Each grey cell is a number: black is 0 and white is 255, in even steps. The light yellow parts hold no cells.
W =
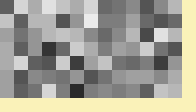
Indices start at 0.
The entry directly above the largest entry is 213
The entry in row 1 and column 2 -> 183
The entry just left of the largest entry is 149
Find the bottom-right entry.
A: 183
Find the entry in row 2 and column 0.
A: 160
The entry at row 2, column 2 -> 149
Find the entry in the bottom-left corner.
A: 160
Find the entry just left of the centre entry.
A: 204
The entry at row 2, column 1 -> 115
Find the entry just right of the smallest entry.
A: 125
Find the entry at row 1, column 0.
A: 195
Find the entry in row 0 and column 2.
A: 172
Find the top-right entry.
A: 183
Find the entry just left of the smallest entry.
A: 125
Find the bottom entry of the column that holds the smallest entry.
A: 42
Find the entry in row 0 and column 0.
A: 95
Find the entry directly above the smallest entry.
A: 149
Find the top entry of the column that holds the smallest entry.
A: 172
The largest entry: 235
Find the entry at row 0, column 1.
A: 213

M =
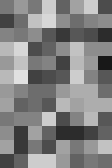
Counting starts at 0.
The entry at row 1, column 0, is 65
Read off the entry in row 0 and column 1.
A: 153
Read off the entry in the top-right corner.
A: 76
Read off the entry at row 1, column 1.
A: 109
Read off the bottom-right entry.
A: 109
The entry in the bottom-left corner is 65
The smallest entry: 24
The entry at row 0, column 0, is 120
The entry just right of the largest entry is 65
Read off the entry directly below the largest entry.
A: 131
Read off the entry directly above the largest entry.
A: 194
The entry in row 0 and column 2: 120
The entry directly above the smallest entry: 141
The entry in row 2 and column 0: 131
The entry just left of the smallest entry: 153
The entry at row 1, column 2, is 194
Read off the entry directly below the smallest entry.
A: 87

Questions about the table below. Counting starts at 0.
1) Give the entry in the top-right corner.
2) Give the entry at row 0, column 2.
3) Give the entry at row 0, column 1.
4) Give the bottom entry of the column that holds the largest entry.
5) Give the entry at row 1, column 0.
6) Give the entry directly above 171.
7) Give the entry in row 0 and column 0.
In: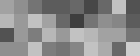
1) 82
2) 116
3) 143
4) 206
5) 183
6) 162
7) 162

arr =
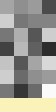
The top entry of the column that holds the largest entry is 75
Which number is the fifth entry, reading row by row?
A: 206
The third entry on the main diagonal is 86
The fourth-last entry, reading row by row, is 119
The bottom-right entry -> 250
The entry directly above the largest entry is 155
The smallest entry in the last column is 44
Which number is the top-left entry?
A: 165

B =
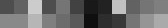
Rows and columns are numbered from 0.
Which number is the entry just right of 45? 56
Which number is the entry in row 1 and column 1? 137
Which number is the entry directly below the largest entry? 182
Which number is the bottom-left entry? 137
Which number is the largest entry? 204
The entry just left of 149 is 117

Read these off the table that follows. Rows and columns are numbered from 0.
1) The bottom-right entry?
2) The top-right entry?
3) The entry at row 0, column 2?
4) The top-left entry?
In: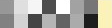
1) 29
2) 118
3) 245
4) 151

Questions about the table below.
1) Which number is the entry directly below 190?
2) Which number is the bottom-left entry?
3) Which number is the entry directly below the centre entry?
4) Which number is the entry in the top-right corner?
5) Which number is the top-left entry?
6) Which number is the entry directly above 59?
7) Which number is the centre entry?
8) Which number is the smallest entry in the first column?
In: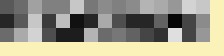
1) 29
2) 107
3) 107
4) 199
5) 89
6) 128
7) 170
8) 38
